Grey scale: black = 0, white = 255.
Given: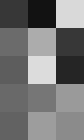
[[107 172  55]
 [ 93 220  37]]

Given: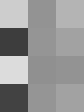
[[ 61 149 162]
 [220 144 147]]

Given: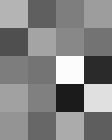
[[ 79 164 136]
 [125 116 252]]

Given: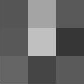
[[ 88 192  54]
 [101  69  90]]

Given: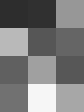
[[185  86 101]
 [ 96 160  87]]

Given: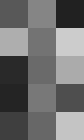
[[174 115 204]
 [ 41 106 171]]

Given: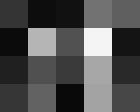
[[ 11 181  81]
 [ 32  80  58]]
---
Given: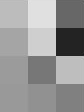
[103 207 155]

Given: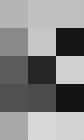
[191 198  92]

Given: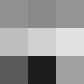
[149 209  90]

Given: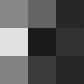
[ 39  27 131]

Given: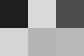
[ 76 180]

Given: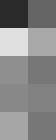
[101 224]
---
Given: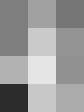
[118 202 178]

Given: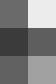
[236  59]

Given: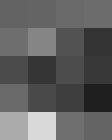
[108  82  53 105]

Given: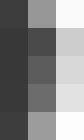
[249  74  56]

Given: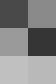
[138 154]

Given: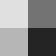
[115 182]
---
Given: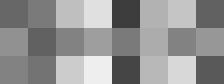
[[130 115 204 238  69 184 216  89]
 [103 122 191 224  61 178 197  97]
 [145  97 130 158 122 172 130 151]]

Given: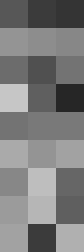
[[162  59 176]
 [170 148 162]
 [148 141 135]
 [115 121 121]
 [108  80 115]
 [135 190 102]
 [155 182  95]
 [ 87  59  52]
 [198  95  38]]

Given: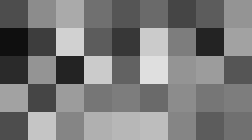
[[ 15  61 209  92  55 203 125  35 162]
 [ 77 140 170 112  85 106  69  92 148]
 [162  69 156 118 125 106 140 118 125]
 [ 77 197 133 176 183 189 133  92 112]
 [ 42 148  35 203  98 223 148 156  85]]

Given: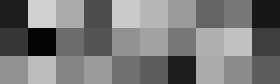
[[ 29 208 170  76 202 182 154 100 120  23]
 [146 188 132 154 113  92  29 170 140  92]
 [ 55   4 107  84 146 162 120 176 194  62]]

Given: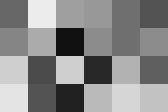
[[207  75 207  40 178  95]
 [103 236 159 152 111  83]
 [228  83  33 186 214 194]
 [133 171  17 140 111 140]]

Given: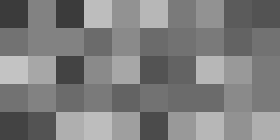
[[ 67  83 175 189 159  75 153 183 146 175]
 [114 130 130 107 138 107 114 122  99 114]
 [114 130 107 122  99 114 107 107 138 122]
 [195 167  67 138 167  83  99 183 153 122]
 [ 59 130  59 189 146 183 122 146  91  83]]

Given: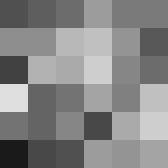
[[141 141 184 192 148  87]
 [ 65 178 170 206 134 108]
 [115 100 134  72 170 206]
 [222 100 115 164 128 192]
 [ 80  94 108 156 122 122]
 [ 26  72  80 156 148 164]]

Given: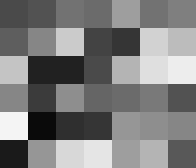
[[ 26 150 216 229 158 180  88]
 [ 94 134 203  67  53 210 188]
 [134  59 142 101 107 121  82]
 [ 74  82 114 107 158 114 127]
 [244  10  47  53 150 142 134]
 [196  33  33  74 180 223 237]]

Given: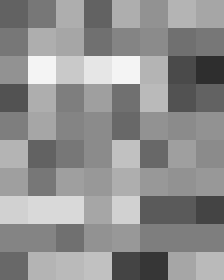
[[209 217 217 166 209  90  90  68]
 [146 244 201 230 244 180  74  46]
 [104 180 186 193  68  54 166 186]
 [ 98 119 174  98 174 146 180 166]
 [119 174 166 112 132 139 112 119]
 [159 119 159 152 174 152 146 152]
 [126 166 132 139 104 146 139 146]
 [ 82 174 126 159 112 186  82  98]
 [180  98 119 139 193 104 159 139]
 [132 132 112 146 152 126 126 126]]
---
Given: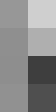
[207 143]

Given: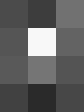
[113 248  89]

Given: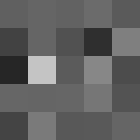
[ 90  47  91 101  68]

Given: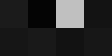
[19 18]

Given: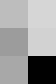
[214 156]

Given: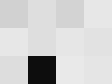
[231 230  13]
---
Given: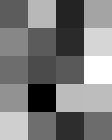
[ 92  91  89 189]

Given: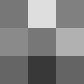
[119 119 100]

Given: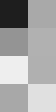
[ 30 177]

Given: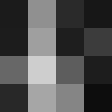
[ 27 159  93  13]

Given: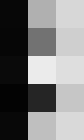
[  7 114 222]

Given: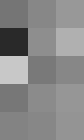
[117 142 135]

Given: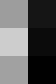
[157  11]
